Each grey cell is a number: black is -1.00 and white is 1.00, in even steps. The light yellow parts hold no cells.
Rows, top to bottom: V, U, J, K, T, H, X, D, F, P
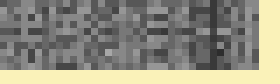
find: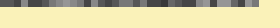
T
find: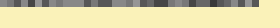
J
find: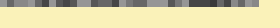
U
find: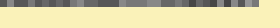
X
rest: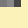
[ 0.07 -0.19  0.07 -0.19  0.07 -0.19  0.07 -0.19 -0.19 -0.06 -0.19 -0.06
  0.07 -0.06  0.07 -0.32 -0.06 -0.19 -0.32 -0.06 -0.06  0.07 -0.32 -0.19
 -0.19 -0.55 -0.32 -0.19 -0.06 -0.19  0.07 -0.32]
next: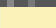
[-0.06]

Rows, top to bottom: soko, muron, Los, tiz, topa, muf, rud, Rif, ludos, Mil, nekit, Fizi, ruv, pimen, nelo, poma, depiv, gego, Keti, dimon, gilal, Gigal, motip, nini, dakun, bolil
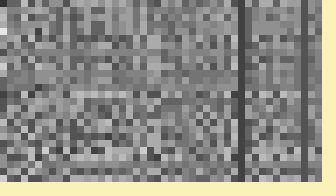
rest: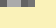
[-0.35  0.24  0.02  0.34  0.02 -0.22  0.24 -0.35  0.47 -0.48 -0.22  0.34
 -0.35 -0.22  0.24 -0.35 -0.09 -0.22 -0.35 -0.22  0.02]
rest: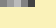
[-0.22  0.34  0.34  0.24  0.34  0.24 -0.35  0.47 -0.35  0.34 -0.35]
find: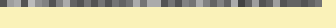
dakun
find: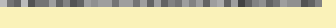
Los
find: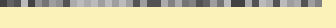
pimen

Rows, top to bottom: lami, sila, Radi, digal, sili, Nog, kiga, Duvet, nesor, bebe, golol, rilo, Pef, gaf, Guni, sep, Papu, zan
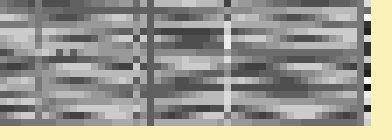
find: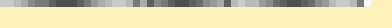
Radi
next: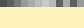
[-0.05]
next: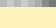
[-0.25]

